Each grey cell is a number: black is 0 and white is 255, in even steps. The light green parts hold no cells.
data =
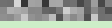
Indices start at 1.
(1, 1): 112
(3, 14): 199
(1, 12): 72
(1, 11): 113
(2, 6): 136
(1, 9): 168
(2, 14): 137
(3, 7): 148
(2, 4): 165
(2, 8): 97
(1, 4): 53
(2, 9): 119
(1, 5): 163
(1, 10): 107

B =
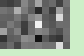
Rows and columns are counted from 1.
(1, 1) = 70
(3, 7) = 91
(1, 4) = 134
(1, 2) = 62
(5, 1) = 161
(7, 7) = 113
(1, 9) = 66
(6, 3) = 98
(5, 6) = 134
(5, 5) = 110
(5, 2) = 100
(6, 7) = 89
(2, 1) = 116
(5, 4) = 60
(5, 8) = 93
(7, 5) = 118
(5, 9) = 79
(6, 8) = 63
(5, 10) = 112
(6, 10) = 109
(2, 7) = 102
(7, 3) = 71

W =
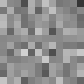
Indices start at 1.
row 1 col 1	186
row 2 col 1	120
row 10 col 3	145
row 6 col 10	145
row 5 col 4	173
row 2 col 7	150
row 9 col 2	129
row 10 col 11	138
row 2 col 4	121
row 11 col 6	125
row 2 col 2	172
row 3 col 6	150
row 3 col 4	113
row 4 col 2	140
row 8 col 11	177
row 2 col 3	117
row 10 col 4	148
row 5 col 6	192
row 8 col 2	105
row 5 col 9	137
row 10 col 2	161
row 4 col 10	138
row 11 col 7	89
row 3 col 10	146
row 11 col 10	116
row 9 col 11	137
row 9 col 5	143
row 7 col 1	137
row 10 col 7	100
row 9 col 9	137
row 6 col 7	139
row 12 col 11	129
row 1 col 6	140
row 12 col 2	153
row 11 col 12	181
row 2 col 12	135
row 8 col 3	158

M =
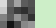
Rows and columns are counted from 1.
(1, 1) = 218
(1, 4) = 92
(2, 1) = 201
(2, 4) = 47
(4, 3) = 67
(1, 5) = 81
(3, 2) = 92

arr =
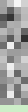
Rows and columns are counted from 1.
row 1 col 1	163
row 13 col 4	200
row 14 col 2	235
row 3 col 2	53
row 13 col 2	186
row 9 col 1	194
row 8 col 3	157
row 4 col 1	113
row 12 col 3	178
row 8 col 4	161
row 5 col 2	157
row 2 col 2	97
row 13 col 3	116
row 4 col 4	196
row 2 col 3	162
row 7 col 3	106
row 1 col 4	209

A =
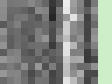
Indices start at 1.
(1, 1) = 144
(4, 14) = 107
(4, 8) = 84
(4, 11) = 141
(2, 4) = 98
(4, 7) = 108
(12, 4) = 111
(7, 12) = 119
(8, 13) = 59
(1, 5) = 135
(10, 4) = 141
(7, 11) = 182
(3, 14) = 123
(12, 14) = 106
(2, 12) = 124
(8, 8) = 96
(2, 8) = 47
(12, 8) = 73
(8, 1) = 93
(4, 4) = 97
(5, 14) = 140
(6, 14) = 149
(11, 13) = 73
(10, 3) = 109
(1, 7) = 103
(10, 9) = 87
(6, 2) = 95
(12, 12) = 141
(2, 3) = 106
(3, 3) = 117
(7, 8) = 59
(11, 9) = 88
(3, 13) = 64
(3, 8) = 39
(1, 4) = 122

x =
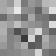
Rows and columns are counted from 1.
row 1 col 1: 166
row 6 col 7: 173
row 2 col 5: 138
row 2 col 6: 100
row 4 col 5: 146
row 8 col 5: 145
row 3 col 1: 108
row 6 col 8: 137
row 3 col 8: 96
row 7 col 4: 173
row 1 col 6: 138
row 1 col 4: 121
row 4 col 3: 191
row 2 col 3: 232
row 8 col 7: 122
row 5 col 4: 112
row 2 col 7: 155
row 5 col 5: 177
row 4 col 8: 219
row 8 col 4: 148

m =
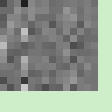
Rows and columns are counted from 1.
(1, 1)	69
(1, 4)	31
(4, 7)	127
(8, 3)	97
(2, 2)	107
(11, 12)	102
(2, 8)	112
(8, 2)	100
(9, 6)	121
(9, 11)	84
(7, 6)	117
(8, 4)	105
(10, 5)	116
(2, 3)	142
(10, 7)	123
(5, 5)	88
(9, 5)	123
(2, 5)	140
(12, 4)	58
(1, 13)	125
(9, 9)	112
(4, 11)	128
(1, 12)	117
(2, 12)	111
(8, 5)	116
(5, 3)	109
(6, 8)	130
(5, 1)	121
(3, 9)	126
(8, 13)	109
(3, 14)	118
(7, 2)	118
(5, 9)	109
